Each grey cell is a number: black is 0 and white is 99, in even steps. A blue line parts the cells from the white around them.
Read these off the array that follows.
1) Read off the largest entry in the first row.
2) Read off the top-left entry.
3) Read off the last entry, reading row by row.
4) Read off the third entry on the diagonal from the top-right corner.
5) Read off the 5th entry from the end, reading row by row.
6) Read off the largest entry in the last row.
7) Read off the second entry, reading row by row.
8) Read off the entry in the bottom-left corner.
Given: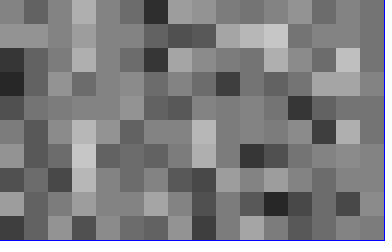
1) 68
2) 51
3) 48
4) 42
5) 48
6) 64
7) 38
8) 24

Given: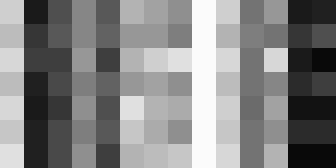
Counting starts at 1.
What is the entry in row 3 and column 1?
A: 84
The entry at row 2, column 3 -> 34
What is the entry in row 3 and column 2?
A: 24
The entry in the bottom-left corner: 87
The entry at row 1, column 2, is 10
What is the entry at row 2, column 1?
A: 73
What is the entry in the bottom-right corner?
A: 3
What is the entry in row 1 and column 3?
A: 31
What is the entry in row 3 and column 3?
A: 24
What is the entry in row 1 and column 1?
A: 80
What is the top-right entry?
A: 13
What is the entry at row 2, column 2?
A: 21

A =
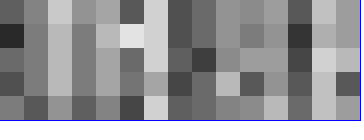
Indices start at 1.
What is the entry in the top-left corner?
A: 37
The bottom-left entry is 48
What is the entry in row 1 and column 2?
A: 51
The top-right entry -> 61
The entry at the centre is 37
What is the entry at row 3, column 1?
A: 41
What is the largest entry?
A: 88
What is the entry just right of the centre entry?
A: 24
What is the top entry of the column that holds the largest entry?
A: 34
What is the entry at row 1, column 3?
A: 78
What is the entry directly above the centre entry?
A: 31
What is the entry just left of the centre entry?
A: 81
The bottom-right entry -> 61
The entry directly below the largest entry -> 41
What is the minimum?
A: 16
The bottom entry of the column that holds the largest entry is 27
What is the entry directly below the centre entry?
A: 27
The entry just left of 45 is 64

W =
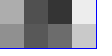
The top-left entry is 67
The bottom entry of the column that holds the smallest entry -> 42

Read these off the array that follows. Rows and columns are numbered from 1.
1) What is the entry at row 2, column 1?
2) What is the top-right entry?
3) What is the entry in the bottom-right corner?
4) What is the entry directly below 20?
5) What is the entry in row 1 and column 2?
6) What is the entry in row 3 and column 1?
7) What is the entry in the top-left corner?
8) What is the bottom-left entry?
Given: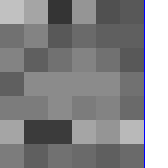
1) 44
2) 34
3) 41
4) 34
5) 64
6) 51
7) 75
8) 48
